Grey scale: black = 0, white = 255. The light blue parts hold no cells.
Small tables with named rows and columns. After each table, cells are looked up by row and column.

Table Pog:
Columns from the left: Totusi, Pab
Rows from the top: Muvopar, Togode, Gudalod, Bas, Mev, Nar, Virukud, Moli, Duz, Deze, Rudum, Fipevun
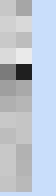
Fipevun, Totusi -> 196
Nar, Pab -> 169
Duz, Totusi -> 189
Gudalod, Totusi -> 201
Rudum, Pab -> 180
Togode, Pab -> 217
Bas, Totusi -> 218
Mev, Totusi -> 123

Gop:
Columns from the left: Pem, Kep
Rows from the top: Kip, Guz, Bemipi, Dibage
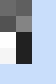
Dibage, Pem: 245
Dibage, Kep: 33
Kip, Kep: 95
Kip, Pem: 106
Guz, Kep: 132
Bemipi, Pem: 254
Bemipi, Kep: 33
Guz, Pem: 82

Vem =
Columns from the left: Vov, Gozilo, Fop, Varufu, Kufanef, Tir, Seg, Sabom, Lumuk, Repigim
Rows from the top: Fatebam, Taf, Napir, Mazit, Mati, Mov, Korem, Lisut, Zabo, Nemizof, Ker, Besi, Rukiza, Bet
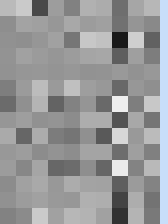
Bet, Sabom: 49
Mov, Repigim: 143
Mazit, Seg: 167
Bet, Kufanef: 183
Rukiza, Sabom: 67
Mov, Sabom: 104
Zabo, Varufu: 124
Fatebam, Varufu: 157
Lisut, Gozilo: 158
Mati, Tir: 146
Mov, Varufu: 154
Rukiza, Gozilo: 156
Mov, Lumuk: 151
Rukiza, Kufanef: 151
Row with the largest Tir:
Napir

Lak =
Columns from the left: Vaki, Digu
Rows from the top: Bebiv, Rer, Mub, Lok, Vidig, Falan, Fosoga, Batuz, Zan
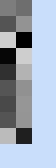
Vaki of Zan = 187
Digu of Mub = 0
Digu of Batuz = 149
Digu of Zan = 31
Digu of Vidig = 179
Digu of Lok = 206
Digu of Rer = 147
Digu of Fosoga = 150
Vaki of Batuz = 84
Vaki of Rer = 84
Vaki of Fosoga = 73

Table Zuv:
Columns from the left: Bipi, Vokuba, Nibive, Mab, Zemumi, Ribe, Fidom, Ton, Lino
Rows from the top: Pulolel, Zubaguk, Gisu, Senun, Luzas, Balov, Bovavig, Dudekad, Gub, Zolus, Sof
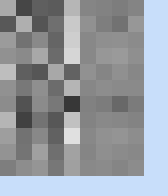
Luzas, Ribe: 145
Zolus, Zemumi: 162
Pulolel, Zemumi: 182
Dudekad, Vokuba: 65
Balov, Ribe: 135
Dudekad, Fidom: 137
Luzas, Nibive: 86
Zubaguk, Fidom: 126
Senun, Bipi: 145
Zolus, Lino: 136
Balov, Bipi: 145
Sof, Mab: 119
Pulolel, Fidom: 130

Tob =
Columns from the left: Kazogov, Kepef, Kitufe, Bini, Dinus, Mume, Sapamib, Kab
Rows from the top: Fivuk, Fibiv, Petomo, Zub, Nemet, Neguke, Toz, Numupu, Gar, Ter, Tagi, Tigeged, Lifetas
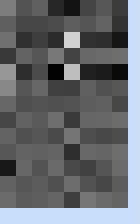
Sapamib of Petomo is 46
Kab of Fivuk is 60
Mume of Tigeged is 82
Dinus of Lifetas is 62
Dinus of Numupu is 58
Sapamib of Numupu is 103
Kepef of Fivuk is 83
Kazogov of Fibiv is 95
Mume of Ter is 104
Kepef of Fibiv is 71
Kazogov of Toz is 103
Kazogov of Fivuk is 125
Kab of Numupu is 108
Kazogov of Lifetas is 107
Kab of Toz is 71
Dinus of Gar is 117
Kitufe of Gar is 86
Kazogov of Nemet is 151

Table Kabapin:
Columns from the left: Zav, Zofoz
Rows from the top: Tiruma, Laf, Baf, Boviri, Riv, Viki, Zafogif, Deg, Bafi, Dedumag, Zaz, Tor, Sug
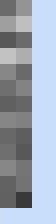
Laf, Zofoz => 191
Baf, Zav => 88
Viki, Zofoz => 131
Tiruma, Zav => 107
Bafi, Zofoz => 94
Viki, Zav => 111
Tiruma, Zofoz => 148
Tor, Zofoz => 115
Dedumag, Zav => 111
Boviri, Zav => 194

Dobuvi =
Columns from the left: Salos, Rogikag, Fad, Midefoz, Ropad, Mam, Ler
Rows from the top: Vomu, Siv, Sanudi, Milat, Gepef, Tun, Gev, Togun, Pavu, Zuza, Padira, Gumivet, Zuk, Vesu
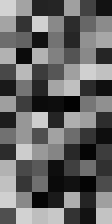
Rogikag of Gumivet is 54
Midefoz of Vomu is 37
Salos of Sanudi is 109
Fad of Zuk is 5
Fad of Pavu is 79
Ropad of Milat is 84
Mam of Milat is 137
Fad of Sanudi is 17
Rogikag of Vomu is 163

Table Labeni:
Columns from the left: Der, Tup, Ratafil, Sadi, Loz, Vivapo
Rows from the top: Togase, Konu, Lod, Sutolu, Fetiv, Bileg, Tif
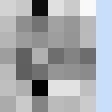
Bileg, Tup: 175
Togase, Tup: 200
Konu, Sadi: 162
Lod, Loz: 149
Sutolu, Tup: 96
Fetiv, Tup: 95
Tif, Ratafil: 132
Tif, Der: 171
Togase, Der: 211
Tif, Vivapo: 203
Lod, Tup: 156
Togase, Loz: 203
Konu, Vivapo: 185
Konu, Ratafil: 115
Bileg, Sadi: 226

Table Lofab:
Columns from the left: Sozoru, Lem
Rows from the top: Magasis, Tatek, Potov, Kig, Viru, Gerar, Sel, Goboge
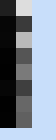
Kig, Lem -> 85
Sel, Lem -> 103
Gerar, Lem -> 63
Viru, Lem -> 122
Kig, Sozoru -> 2
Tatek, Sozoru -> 6
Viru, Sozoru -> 1
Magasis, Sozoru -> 31

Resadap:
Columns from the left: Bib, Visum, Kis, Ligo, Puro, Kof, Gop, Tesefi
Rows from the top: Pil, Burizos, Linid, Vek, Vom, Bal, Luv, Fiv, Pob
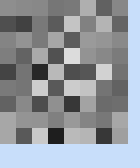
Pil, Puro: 121
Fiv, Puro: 153
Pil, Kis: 136
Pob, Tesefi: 159
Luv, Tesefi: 110
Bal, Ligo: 89
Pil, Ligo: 118
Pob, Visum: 89
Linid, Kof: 154
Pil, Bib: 142
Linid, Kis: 122
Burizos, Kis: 121
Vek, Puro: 220
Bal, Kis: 205
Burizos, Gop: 180
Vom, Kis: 40
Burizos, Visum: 65
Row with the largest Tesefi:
Fiv

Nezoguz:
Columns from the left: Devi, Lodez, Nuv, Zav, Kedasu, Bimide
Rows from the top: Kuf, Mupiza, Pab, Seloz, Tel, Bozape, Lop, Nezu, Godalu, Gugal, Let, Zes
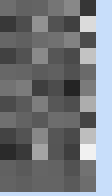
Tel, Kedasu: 81
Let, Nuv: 101
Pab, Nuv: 108
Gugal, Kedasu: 62
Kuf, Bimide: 54
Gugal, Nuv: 164
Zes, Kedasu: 90
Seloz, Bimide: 195
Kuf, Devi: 110
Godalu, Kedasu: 74
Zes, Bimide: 109
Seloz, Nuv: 138
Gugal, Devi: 42
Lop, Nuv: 126
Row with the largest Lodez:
Bozape

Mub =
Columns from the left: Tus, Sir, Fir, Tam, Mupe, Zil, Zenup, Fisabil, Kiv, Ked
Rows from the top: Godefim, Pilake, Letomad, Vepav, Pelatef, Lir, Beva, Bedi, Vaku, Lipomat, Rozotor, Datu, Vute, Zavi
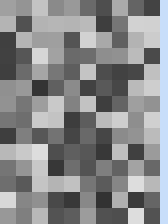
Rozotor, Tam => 55
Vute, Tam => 73
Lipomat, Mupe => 95
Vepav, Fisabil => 145
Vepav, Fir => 214
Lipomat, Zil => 87
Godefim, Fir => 195
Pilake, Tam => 182
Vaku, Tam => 115
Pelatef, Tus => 63
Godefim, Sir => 148
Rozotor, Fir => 200
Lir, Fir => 52
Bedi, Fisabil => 206
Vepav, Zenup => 142
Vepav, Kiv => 187

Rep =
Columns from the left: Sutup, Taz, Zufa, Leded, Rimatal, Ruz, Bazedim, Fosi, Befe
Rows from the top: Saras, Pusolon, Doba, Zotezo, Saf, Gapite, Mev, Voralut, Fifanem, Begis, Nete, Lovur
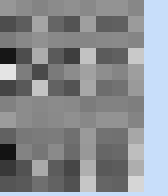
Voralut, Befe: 132
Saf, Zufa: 74
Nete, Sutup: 56
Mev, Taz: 140
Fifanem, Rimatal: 112
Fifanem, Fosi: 113
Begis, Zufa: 118
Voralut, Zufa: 134
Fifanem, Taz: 120
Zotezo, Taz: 77
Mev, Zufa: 136
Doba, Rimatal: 135
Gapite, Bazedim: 109
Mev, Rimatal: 137
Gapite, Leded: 98

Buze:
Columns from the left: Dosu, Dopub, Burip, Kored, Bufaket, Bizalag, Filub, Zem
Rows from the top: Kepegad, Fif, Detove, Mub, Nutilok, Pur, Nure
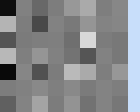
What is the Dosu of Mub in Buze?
184
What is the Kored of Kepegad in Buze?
125
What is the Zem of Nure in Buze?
119
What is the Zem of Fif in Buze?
134
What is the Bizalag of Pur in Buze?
123
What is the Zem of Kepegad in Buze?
135
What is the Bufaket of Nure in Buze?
147
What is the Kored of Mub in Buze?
129
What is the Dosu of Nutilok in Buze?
9
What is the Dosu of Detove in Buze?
84
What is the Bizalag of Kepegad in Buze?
170
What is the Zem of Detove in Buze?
120
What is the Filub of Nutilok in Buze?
126
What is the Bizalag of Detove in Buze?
216
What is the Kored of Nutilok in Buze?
124
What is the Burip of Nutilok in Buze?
81
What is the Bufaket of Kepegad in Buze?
152
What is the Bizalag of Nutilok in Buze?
170

